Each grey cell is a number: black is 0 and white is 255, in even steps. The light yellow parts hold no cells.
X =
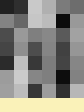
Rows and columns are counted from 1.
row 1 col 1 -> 33
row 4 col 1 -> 69
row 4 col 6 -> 150
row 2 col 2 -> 103
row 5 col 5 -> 68
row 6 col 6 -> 130
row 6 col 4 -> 127
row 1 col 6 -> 109
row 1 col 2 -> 47
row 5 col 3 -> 56
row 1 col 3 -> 201

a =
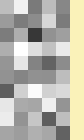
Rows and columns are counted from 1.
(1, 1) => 189
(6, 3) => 145
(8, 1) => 231
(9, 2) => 147
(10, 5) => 98
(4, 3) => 222
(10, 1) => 165
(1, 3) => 122
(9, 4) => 94
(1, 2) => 241
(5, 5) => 140
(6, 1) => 146
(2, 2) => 124
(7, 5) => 217
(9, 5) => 190

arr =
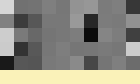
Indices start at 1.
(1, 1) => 214
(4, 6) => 118
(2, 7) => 39
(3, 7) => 11
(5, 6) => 138
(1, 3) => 115
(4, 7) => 119
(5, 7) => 71
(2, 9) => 122
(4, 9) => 119
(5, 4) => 121
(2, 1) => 129
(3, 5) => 120
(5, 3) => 85
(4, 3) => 88

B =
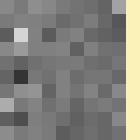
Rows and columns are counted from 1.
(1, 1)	136
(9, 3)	126
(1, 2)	122
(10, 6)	102
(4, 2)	154
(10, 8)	103
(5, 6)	122
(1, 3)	142
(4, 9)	111
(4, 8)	113
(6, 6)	109
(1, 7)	110
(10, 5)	93
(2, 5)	106
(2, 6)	113
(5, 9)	118
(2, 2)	130
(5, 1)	113
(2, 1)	122
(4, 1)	136
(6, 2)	52
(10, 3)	129
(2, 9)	87
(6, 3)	120
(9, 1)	95
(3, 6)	129

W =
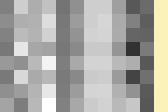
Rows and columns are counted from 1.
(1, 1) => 128
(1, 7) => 206
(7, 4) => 231
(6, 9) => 155
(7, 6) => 156
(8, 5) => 129
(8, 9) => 185
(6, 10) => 68
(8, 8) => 210
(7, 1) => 143
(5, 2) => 144
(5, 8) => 211
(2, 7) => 206
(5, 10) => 174
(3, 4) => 209
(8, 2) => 125
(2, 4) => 221
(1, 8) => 206
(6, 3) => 170
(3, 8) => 212
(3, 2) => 187
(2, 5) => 120
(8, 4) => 255
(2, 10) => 129
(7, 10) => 146
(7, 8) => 213
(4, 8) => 201
